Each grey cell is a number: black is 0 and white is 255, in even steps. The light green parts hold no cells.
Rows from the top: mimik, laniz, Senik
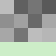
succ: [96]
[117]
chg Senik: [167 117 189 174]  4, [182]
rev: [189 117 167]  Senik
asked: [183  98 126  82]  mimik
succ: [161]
[104]
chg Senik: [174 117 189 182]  1, [167]
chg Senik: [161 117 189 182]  1, [167]

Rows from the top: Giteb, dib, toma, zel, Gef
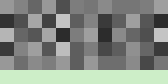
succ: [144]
[102]
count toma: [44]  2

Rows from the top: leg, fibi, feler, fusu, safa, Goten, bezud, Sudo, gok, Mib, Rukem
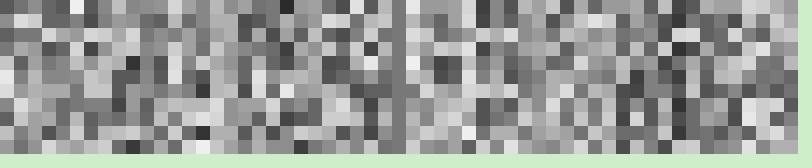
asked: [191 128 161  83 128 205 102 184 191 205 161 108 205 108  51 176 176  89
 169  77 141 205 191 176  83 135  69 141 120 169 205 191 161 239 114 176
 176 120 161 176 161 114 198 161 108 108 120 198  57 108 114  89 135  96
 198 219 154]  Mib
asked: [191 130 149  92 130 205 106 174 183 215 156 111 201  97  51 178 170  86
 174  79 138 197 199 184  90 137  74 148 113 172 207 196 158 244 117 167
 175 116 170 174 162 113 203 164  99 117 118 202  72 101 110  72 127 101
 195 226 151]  Mib
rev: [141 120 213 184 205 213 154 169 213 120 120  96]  bezud
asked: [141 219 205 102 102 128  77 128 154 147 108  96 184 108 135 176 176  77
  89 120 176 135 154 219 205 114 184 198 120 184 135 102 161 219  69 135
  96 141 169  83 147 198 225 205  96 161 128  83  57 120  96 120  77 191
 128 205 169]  fibi

